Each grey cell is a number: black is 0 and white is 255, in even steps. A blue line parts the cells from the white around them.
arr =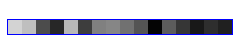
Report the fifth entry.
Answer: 184
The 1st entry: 211
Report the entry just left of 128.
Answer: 61
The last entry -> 32
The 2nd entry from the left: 191

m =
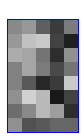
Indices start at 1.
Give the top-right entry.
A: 123
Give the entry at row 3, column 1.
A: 172
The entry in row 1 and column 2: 152
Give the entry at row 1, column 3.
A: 95
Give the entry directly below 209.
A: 137
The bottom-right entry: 102
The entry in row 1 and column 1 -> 137
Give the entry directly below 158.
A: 102
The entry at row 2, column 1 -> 152
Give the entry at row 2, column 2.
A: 193
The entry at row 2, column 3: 201
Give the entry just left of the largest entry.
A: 144

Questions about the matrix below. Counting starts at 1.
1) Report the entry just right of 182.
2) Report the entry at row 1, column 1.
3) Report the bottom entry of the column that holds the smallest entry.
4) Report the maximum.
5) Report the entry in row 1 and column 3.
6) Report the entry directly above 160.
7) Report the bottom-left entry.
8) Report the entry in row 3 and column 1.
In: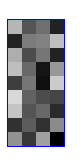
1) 84
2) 182
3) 1
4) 216
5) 111
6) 49
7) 146
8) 174

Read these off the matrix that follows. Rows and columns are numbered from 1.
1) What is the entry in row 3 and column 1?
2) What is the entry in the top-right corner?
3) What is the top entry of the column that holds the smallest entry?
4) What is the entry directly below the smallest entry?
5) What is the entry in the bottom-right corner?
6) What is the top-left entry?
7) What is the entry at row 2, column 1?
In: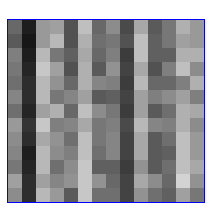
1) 127
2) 153
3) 30
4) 30
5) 119
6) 104
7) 90

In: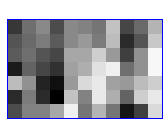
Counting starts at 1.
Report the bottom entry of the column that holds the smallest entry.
167
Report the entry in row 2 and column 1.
84
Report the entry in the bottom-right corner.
218
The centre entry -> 174
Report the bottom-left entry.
76
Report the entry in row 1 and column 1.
55
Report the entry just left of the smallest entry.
42
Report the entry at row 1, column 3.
137
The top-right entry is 180
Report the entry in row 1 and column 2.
111
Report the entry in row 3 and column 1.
91
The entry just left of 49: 70
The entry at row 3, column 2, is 111
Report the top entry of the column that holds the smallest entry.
76
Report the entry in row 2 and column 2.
105
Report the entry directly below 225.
233
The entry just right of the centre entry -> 225

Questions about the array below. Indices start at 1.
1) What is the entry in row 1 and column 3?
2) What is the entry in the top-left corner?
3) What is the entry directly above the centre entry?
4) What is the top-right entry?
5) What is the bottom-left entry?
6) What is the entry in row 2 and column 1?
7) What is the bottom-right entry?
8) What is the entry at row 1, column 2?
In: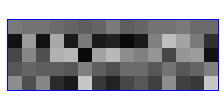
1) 115
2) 122
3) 34
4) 107
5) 141
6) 18
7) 198
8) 115

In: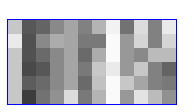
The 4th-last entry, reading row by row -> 152
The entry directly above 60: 93
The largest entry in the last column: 234
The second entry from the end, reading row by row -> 187
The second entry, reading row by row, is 87
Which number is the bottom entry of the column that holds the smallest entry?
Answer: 60
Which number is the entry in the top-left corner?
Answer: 199
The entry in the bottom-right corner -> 145
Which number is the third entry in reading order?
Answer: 100
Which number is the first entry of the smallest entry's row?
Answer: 199
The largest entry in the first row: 242
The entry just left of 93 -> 199
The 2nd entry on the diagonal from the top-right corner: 129
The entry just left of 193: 106
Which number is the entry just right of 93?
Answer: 106
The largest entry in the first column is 234
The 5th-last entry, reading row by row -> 250
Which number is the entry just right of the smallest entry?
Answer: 114

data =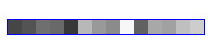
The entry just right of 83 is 111
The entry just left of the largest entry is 139
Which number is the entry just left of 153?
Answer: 184
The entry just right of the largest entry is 97

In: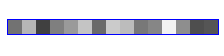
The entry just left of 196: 154
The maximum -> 242

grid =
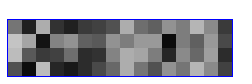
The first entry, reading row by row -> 117
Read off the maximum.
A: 196
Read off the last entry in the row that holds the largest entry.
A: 73
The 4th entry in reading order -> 50
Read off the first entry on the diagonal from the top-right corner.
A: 58
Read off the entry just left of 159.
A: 104
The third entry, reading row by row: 173
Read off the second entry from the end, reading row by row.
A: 138
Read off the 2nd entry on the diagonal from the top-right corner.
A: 153
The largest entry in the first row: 181
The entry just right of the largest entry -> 165
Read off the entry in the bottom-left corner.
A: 81
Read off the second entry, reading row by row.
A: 32
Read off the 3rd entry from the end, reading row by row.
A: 181

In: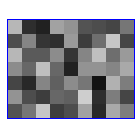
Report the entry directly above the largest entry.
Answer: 118
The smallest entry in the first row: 33
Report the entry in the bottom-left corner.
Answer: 83
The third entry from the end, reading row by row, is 40
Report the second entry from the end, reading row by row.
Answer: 169
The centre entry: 33
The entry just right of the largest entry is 46
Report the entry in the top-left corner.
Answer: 183
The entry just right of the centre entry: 147
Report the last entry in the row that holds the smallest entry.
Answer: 125
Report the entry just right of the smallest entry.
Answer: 177
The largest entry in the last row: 198
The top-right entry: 118
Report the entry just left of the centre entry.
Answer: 103
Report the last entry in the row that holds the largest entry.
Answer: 69
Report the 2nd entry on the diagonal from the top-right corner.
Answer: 198
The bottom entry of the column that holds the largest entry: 162
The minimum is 19

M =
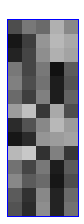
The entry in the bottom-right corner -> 114
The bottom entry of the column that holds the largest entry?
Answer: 43
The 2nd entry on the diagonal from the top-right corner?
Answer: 184
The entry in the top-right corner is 136
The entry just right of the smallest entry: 91
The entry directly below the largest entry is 69
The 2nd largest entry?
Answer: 192
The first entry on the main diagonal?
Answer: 77
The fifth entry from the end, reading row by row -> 83
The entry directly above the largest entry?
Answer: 43
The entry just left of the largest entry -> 184
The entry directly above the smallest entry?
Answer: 176
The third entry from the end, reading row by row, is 142
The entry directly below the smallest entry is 29
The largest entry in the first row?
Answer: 176
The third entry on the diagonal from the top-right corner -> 142
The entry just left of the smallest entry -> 120
